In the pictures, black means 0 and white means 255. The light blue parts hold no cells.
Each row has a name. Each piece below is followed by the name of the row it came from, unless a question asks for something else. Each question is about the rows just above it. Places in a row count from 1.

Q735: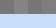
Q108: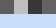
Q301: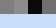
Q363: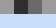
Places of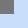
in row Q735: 1 3
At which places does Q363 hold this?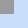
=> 1 4
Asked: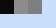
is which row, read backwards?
Q301
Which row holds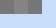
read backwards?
Q735
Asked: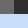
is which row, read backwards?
Q363

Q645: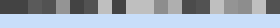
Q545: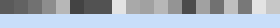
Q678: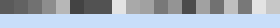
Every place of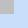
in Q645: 8 10 11 16 19
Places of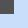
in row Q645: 4 7 15 20
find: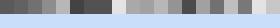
Q545
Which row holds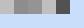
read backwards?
Q645
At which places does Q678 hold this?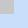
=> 20

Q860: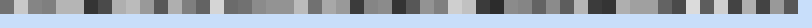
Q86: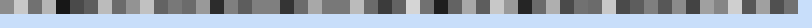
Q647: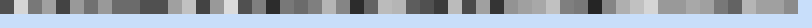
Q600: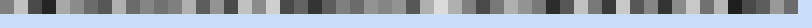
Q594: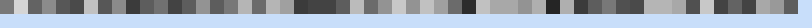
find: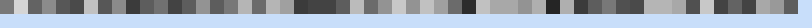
Q594
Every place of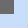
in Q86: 9 14 22 27 39 43
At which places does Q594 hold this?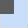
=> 11 14 16 25 43 57
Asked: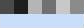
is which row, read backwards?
Q600

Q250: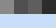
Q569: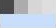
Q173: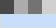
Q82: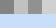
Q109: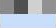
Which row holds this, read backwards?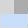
Q569
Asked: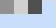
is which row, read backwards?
Q109
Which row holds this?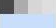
Q569
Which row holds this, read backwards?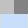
Q82
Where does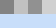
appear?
Q82

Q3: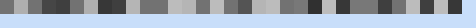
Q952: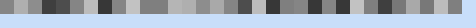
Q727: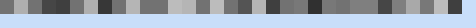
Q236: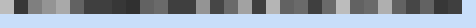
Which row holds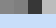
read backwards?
Q952
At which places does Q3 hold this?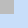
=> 13 16 20 24 30 32
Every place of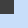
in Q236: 7 8 13 14 19 23 33
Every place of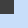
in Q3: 5 9 28 31
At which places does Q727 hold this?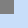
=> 26 27 29
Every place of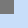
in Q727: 22 24 31
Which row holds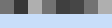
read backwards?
Q727

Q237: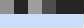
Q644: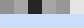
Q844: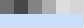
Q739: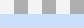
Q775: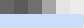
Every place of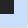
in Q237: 2 5 6
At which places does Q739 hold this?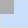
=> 2 4 6
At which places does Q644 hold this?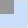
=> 5
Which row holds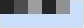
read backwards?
Q237

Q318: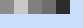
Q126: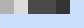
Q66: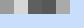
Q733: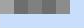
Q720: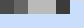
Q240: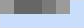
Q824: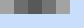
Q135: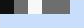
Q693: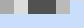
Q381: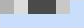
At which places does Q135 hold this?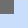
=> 2 4 5
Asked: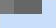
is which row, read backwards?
Q240

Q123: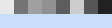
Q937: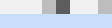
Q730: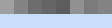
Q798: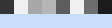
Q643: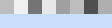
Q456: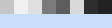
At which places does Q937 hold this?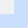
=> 1 2 3 6 7
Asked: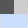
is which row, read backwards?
Q123
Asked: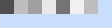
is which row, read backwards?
Q643
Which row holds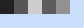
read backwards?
Q123

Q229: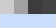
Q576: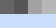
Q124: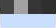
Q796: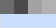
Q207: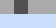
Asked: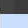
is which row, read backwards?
Q229
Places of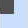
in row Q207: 2
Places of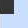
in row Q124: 3
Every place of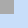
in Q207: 1 3 4
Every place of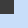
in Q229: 3

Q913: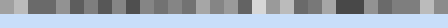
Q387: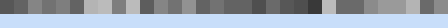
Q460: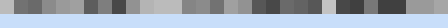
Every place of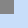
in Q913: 9 11 13 16
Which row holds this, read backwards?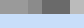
Q387
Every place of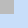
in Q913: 2 21 31
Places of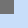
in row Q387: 4 13 16
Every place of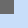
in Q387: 20 25 26 31
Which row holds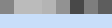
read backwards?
Q460

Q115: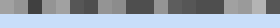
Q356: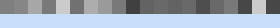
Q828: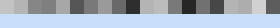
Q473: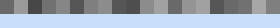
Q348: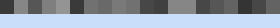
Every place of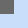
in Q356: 12 14 16
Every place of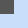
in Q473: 6 9 16
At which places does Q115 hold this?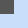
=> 6 14 20
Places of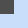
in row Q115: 7 10 11 15 16

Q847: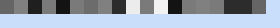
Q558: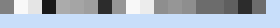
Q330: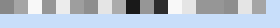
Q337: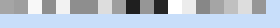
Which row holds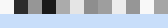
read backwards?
Q330
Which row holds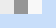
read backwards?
Q330
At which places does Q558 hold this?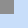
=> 12 14
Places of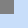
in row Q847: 2 8 15

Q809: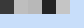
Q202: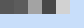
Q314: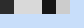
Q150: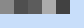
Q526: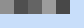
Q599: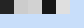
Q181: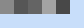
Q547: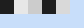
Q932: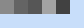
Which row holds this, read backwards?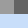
Q526
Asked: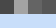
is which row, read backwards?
Q181
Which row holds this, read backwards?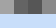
Q181
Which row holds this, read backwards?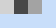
Q202
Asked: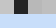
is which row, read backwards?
Q809
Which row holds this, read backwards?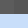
Q202

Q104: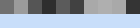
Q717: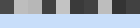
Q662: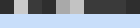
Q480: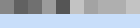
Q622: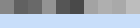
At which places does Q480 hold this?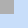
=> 8 9
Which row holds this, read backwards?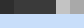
Q662
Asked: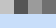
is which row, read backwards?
Q480
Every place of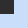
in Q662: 1 4 10
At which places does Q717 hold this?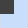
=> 4 7 10

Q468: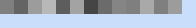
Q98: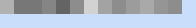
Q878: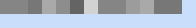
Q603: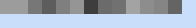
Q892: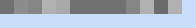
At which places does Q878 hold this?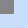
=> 1 2 8 9
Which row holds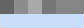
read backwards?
Q878
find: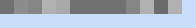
Q892
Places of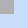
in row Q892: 4 11 13
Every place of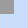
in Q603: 1 2

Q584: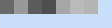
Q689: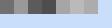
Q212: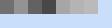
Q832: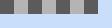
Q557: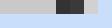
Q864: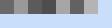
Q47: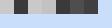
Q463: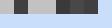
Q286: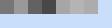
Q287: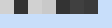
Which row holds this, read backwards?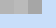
Q584
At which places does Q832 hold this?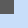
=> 1 3 5 7
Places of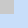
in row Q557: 1 2 3 4

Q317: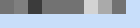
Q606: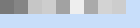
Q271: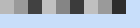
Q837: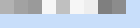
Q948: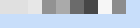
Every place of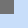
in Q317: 1 4 5 6 9
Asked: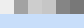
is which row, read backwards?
Q606

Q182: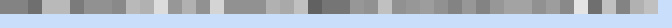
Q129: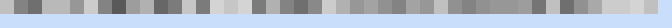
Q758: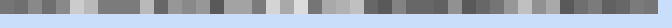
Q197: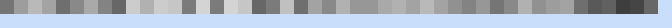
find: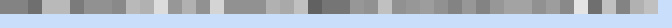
Q182
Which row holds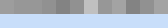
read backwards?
Q129
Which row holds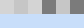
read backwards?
Q129
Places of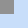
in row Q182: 7 8 15 17 18 19 27 29 32 39
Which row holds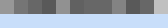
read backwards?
Q758
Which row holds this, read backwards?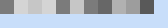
Q129
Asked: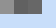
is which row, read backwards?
Q758

